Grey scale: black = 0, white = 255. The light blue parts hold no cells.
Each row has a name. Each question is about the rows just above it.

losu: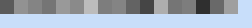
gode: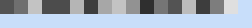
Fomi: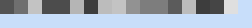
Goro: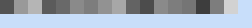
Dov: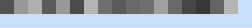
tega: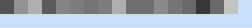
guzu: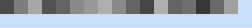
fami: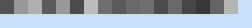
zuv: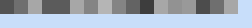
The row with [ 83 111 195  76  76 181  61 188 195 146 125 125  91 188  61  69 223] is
Fomi
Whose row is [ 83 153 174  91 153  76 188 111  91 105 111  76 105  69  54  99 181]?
fami
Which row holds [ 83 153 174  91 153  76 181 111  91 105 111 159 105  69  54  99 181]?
Dov
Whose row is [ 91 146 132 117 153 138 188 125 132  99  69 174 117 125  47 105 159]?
losu

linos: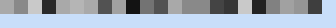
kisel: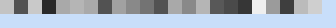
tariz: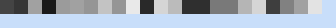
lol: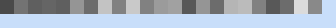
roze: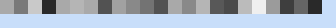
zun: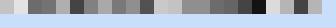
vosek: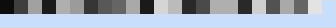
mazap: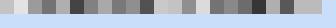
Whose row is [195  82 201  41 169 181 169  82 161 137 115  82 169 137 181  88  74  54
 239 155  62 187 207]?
kisel
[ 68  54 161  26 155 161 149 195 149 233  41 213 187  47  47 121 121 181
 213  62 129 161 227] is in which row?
tariz
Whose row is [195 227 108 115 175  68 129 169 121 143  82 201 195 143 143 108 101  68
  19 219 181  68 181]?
zun
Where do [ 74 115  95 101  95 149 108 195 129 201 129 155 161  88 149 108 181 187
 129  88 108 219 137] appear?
lol
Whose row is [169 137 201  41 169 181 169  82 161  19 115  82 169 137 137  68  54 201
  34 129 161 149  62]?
linos

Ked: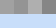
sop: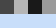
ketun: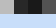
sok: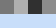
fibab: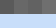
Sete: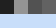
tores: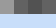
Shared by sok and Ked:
[175]
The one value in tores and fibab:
[98]
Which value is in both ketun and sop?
[25]
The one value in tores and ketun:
[82]
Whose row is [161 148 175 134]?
Ked
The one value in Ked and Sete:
[148]
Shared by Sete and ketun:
[82]

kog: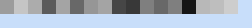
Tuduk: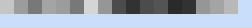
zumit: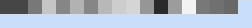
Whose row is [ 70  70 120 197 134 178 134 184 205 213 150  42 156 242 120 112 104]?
zumit
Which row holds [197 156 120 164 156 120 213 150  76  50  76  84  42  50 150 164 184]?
Tuduk
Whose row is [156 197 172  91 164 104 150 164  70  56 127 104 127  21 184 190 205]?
kog

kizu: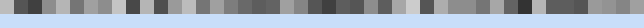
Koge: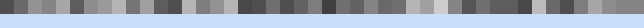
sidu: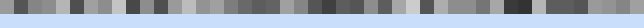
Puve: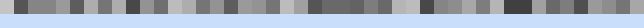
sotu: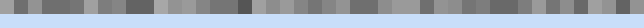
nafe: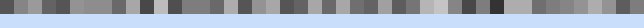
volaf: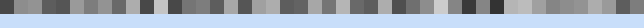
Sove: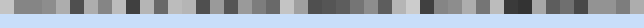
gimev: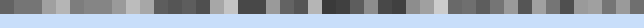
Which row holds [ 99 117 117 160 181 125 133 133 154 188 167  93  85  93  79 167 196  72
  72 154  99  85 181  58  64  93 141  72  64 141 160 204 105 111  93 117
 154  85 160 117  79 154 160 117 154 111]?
gimev
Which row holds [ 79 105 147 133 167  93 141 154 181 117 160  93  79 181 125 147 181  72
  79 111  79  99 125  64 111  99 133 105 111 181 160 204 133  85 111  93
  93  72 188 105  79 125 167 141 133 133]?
Koge
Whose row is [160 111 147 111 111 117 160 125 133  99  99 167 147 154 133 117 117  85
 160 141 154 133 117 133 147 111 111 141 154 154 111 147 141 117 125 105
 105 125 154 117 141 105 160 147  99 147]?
sotu
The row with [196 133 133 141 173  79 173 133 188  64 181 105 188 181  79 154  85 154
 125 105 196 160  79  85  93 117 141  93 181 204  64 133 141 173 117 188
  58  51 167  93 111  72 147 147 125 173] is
Sove
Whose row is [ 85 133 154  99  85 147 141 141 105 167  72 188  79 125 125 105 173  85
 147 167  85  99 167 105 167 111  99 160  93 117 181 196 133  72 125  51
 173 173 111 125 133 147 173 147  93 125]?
nafe

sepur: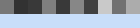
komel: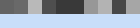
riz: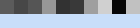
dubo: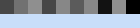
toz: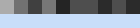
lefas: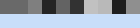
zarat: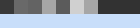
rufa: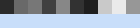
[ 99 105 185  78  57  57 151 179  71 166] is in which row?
komel
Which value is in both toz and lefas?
[36]
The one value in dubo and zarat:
[91]
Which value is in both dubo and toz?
[113]
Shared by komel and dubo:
[71]
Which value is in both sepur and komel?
[57]

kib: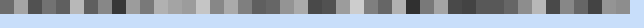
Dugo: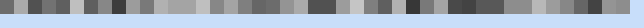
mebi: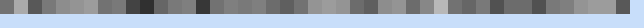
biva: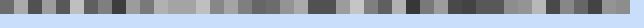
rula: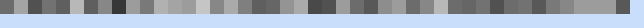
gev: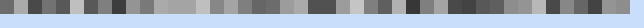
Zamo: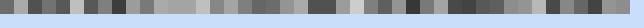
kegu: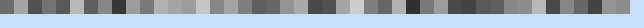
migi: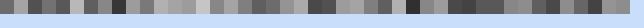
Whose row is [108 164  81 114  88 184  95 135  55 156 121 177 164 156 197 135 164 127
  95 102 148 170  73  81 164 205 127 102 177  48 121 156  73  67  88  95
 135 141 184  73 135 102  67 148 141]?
kegu
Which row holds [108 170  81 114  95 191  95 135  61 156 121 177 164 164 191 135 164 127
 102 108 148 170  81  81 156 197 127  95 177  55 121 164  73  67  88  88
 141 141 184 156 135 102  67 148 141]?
Dugo

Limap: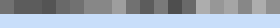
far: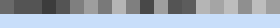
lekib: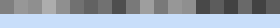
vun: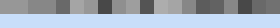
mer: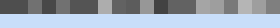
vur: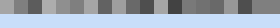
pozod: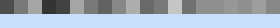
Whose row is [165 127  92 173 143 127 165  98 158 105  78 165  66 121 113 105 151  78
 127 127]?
vur
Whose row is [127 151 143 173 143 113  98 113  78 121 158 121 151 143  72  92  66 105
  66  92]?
lekib

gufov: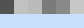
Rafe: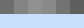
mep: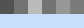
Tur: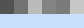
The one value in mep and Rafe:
[115]
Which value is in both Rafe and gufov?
[138]
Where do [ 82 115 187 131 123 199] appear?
Tur
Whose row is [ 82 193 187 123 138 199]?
gufov
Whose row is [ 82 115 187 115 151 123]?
mep

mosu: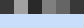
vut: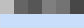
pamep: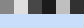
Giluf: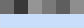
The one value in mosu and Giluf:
[56]
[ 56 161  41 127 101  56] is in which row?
mosu
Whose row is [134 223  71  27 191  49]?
pamep
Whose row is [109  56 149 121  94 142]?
Giluf

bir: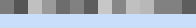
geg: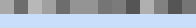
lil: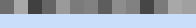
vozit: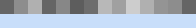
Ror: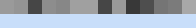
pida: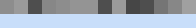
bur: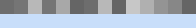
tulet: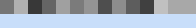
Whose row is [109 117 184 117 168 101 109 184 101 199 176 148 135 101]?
bur
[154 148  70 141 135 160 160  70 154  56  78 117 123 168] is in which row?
Ror

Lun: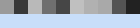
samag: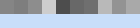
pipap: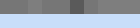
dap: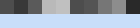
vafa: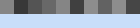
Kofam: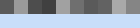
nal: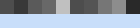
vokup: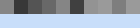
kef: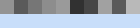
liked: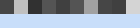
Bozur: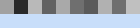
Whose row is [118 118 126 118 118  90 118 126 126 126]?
pipap
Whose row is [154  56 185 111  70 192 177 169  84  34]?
Lun
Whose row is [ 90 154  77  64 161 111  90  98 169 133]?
Kofam
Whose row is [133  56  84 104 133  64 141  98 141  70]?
vafa
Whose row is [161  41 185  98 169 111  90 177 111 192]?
Bozur

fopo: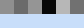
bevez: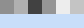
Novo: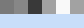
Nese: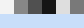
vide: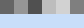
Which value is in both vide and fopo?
[149]
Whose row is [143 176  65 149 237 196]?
bevez
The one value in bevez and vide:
[149]

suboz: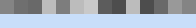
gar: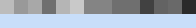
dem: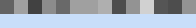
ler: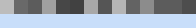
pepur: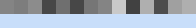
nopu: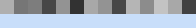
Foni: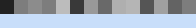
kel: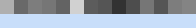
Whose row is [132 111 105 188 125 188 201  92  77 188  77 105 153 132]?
suboz
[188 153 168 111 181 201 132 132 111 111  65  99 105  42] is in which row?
gar
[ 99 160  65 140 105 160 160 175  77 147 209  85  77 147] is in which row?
dem
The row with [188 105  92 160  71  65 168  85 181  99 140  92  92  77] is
ler
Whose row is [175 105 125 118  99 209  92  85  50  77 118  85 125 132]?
kel

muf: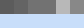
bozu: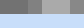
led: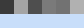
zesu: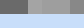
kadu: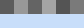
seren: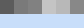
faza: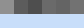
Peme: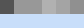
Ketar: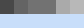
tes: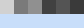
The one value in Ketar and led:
[114]
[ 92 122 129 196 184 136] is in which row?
seren
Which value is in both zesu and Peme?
[164]
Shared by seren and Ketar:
[184]

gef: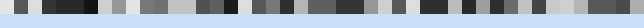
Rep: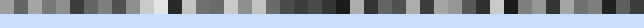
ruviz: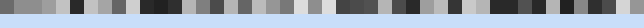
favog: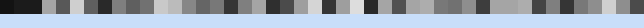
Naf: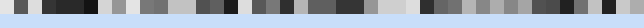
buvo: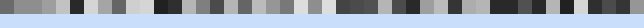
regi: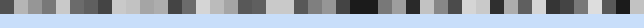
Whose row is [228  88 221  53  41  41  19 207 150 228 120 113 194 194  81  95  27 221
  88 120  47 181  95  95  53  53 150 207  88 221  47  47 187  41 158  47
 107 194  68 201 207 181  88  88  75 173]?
gef
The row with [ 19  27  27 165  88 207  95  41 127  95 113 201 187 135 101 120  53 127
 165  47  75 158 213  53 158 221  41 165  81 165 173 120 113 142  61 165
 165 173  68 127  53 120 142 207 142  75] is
favog
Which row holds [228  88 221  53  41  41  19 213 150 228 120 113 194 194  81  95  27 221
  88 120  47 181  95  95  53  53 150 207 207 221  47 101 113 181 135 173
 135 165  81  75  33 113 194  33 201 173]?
Naf
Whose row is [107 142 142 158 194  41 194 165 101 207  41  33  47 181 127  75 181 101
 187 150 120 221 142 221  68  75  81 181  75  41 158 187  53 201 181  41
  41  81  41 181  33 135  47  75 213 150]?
ruviz

